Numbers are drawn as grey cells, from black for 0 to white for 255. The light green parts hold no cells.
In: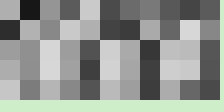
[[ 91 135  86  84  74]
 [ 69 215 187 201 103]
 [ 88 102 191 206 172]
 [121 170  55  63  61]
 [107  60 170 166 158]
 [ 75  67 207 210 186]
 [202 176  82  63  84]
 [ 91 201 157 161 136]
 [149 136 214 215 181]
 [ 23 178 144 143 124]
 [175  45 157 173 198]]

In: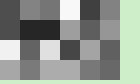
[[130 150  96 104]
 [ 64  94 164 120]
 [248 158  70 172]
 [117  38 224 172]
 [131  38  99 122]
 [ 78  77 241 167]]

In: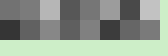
[[194 122]
 [ 73 102]
 [156  60]
 [118 128]
 [ 87  95]
 [182 135]
 [123  97]
 [114  53]]

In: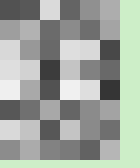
[[173 164  72 105  53 163 111 182]
 [144 110 217 129 222 139 138  98]
 [100 139 222 196 240 101 196 122]
 [218 107 105  60  82 168  87 130]
 [ 88 178 152 210 169 112 195 171]
 [ 82 158 216 222 239  87 217 140]]

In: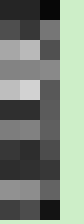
[[  7 118  80 137  88  91  95  76  55  99  19]
 [ 37  55 185 132 210  47 129  45  48 141  76]
 [ 37  78 167 131 190  47 125  55  45 145  63]]

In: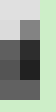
[[223 131  45  33  96]
 [224 219  95  84  97]]

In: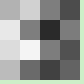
[[ 76 124  81  99]
 [126  42 125  65]
 [209 126 244 106]
 [178 232 220 187]]

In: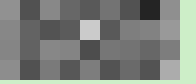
[[143 153 125 172]
 [ 36 130 103  83]
 [ 82 126 115 106]
 [115  89 118  83]
 [ 89 203  77 125]
 [103  91 132  87]
 [136  83 135 122]
 [ 81  99  98  81]
 [145 135 133 141]]

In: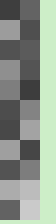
[[ 99  79  91  84  61 131 163  70 125 188 202]
 [ 62 156  82 143 126  77  72 159  83 172  98]]
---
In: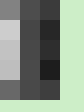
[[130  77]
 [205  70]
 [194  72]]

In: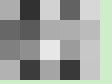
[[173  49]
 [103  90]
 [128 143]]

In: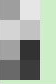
[[158 230]
 [212 194]
 [162  50]]

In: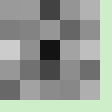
[[154 155]
 [126 131]
 [204 144]]

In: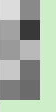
[[220 137]
 [162  56]
 [154 185]]

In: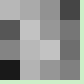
[[183 170]
 [ 86 194]
 [132 184]]

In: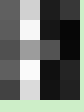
[[ 96 209]
 [ 92 247]
 [ 80 156]]

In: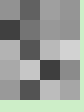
[[146  97]
 [ 64 116]
 [179  85]]
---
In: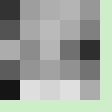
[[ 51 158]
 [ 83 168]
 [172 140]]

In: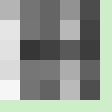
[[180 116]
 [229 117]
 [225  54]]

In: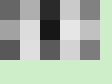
[[102 175]
 [162 220]
 [ 88 223]]

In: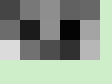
[[ 69 120]
 [108  27]
 [219 113]]

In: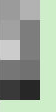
[[155 178]
 [161 125]
 [204 125]]

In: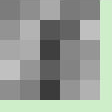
[[124 142]
 [147 179]
 [167 172]]
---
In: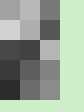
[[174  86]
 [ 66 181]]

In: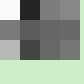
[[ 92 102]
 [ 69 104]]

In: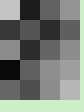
[[ 85  44]
 [ 44 101]]

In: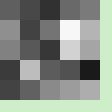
[[ 66 116]
 [ 88  55]]

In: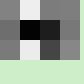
[[  3  29]
 [236  69]]

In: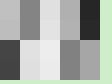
[[132 227]
 [225 237]]

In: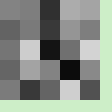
[[122  57]
 [205  20]]
